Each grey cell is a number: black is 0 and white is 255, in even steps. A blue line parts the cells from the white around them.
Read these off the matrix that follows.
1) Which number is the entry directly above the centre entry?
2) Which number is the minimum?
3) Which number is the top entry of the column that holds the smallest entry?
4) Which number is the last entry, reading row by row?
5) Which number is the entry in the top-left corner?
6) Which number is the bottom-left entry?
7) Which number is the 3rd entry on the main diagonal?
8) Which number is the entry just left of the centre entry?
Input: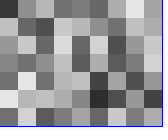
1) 103
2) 45
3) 103
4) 173
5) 56
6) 113
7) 103
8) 192

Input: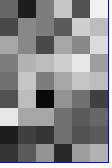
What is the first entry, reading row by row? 103
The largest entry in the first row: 241
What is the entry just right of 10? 147
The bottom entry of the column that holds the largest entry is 178
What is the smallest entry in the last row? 41
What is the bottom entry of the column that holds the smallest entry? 147
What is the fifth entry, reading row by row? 82
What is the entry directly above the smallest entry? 125
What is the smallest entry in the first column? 29
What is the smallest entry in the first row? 29
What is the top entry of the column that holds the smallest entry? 125
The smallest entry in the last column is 64
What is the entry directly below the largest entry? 188
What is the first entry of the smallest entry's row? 82

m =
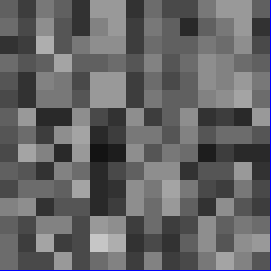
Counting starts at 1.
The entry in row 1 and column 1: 96
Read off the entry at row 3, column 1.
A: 50
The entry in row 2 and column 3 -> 142
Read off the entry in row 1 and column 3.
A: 120
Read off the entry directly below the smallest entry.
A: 41
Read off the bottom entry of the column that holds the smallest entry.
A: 108
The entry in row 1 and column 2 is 61
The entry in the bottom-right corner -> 85
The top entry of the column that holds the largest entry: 153
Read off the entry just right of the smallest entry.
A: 29
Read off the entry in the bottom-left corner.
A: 108
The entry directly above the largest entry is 153
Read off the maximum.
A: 198
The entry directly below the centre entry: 142
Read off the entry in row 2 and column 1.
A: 108
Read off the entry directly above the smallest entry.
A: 41
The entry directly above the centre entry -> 142
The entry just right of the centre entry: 120
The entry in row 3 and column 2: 61
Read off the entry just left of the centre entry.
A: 61
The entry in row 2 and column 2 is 73

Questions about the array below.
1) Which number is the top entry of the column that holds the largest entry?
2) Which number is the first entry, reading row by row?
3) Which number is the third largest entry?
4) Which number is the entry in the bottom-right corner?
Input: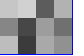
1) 209
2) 198
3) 189
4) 145

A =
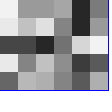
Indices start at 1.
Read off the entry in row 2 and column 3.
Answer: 224
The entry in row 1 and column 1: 242
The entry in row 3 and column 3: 39
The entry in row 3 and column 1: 70
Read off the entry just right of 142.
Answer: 60
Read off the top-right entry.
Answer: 123
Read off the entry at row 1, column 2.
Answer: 154
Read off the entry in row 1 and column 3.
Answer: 154
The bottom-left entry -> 102

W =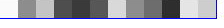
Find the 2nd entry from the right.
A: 229
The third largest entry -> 217
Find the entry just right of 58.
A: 87
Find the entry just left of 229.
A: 46

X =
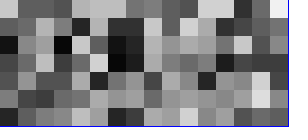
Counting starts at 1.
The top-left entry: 200
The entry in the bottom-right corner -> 94
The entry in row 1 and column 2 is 94
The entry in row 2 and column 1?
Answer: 94
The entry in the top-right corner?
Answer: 241
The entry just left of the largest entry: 106
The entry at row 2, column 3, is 180
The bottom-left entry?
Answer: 37
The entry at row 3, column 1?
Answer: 18
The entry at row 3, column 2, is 136
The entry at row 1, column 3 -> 94
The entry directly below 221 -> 106
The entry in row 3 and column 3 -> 159

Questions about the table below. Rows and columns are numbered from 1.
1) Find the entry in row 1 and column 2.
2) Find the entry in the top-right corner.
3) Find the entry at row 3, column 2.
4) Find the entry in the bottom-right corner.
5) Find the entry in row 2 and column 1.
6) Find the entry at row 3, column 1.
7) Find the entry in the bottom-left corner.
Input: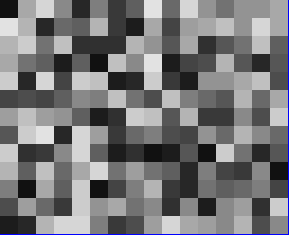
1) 168
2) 168
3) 204
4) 137
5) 226
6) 180
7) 28
